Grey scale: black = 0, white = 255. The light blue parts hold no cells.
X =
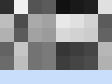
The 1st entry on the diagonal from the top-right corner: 224
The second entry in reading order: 240
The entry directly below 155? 122
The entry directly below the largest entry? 76
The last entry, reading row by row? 177
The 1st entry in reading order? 46
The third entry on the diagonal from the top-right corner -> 210
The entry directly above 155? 162
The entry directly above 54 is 216
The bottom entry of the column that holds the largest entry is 190
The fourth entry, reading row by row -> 91
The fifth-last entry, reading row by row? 122

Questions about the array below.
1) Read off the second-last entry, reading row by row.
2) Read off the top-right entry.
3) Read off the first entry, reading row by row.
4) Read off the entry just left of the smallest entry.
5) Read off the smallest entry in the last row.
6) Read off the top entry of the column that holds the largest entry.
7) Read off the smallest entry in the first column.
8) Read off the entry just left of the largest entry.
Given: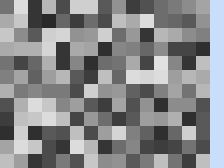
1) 61
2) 164
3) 115
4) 53
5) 53
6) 109
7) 47
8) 69

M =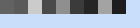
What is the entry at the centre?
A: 143
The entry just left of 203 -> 90
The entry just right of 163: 29

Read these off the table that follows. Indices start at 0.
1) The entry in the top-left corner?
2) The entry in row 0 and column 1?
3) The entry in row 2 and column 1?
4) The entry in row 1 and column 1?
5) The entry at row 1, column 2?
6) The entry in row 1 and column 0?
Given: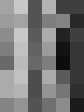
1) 163
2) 200
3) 200
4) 163
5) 83
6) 155

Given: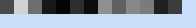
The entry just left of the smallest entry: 24
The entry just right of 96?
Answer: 136
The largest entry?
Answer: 210

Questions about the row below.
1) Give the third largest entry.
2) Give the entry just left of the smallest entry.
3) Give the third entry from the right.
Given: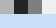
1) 127
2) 180
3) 36

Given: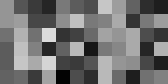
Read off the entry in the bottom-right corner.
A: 129
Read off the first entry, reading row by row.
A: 149
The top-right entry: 30
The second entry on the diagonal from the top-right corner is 121
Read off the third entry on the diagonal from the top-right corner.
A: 170
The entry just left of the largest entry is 113
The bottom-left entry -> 98
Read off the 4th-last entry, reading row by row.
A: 106
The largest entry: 219
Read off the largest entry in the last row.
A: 185
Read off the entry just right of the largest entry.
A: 51
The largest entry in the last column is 178
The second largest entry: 213
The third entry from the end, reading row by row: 30
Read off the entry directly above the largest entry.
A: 71
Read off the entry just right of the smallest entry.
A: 77
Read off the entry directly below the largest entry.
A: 37
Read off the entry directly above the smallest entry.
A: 65
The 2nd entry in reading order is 85
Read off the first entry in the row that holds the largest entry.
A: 113
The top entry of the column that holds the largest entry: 37
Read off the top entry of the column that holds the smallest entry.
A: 121

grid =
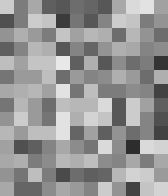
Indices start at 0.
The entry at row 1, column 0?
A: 80
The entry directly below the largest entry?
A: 109
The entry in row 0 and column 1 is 124
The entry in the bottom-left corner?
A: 168
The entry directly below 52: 175
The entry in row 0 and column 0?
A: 204
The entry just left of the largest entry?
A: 196
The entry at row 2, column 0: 147
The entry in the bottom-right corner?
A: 211
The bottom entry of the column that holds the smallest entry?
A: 66
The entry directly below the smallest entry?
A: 168
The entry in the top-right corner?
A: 161
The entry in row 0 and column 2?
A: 168
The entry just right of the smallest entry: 218
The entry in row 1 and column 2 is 204
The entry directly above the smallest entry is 109
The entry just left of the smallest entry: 140
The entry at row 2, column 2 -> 154
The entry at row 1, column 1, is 124
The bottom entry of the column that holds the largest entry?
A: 168

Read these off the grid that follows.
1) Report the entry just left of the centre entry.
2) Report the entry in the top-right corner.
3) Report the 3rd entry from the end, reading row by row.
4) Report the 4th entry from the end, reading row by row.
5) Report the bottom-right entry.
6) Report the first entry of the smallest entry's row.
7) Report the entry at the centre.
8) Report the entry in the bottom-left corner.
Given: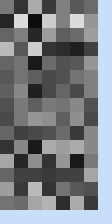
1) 95
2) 107
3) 44
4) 178
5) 58
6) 38
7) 121
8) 115

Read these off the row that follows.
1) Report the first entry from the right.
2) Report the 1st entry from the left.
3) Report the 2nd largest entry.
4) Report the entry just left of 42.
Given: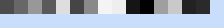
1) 42
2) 76
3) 238
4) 34

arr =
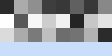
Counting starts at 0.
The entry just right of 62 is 56
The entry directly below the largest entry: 219
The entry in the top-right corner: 136
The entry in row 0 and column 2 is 143
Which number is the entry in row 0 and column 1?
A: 171
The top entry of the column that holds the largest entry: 43
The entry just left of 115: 109
